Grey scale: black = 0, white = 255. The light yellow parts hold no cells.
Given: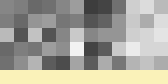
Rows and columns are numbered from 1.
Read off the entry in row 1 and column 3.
105
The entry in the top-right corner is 186
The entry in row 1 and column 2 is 126
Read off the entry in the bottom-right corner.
172
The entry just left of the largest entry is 142
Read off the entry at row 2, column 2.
105
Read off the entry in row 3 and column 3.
194
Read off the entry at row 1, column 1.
134
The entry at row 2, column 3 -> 149
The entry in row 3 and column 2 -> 84
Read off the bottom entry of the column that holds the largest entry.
164
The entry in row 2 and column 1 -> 126
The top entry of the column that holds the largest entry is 157

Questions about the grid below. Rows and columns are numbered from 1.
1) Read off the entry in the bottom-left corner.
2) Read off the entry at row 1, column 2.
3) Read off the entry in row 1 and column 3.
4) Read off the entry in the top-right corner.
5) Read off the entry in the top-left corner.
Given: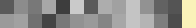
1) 154
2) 140
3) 120
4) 84
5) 90

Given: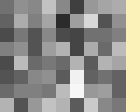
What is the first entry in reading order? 113
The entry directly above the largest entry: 241
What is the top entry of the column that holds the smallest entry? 136
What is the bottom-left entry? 179
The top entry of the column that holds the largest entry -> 63
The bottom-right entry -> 120
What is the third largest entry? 216
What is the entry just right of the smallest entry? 158
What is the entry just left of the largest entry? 187
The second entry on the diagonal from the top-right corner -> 83
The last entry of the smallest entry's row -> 144
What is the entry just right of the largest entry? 152
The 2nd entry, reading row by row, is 144
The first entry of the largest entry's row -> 106
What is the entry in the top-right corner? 172
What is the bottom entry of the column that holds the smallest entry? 179
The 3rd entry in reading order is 136
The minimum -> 43
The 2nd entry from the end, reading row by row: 136
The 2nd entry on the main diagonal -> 172
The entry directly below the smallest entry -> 75
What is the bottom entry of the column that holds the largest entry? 91

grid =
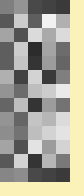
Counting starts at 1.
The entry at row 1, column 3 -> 73
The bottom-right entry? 58
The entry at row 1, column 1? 127
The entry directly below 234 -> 115
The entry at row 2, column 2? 204
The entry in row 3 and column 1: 164
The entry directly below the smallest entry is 52
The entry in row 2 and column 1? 88
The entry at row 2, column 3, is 94
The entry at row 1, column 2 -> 148
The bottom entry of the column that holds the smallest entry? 73
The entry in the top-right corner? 58
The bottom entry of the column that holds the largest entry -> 66
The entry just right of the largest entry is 176
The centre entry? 190
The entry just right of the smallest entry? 164
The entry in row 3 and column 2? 81
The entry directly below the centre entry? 52

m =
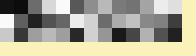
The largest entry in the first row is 250
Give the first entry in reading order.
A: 18
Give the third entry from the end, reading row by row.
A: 178
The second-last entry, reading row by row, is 82
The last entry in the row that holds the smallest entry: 223
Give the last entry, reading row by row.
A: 33
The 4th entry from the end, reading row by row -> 70
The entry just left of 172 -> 108
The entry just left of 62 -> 129
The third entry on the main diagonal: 158
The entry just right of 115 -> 164
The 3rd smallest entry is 25

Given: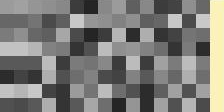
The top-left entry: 155
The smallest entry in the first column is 44
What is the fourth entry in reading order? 143
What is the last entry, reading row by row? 75
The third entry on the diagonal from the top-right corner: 67
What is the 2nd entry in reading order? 161
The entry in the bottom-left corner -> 81
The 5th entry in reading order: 136
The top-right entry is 103
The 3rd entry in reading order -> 149
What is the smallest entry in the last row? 37
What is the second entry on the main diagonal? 103
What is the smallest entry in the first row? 37

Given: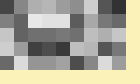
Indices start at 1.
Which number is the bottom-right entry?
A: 156
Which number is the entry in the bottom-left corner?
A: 105
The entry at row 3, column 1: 198
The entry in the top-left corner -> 70
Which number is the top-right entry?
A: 50
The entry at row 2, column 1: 128
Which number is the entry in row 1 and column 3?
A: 175
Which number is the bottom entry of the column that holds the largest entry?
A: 149
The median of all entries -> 142
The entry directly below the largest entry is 112

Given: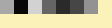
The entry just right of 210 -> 101
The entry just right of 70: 146
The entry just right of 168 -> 7

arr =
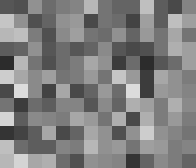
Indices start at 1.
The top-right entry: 132
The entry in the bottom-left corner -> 183
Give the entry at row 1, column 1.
86
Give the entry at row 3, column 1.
183
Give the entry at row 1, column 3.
145
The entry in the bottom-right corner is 100
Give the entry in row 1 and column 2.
80
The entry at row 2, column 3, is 80
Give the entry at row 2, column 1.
197
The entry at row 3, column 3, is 124
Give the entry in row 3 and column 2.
191

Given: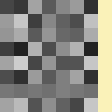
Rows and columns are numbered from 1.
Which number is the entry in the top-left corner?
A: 70
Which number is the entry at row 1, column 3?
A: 163
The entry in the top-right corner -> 48
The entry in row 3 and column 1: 149
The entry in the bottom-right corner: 198
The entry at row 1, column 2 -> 56
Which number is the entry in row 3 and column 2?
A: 171
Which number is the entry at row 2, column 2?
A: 198
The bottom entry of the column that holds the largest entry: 186
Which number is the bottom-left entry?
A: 163
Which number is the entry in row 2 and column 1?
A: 155

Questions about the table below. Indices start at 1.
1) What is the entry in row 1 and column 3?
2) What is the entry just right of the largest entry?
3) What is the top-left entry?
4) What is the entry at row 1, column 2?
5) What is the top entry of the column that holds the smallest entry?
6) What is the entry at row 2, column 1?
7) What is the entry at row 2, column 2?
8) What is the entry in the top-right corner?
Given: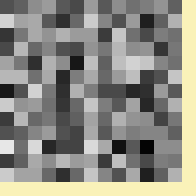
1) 141
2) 112
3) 81
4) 96
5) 125
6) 210
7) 163
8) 96
